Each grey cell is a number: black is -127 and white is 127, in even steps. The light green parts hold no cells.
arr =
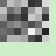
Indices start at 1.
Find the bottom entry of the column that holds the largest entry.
-47
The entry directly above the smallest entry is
89
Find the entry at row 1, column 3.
39
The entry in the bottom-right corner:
75
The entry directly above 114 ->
-47
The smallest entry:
-92
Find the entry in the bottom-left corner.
-32
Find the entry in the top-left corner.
-17
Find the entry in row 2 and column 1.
63
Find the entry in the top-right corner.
89
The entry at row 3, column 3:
-47
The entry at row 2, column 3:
13

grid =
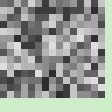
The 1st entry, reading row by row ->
-13
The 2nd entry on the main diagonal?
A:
52
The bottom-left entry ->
-40
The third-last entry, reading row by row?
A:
12
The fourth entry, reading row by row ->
-13
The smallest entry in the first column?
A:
-68
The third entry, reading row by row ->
52
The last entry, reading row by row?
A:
-52
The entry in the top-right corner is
68
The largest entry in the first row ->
81
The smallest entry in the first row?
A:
-68
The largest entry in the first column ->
94
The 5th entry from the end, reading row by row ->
68
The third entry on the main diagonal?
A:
-26
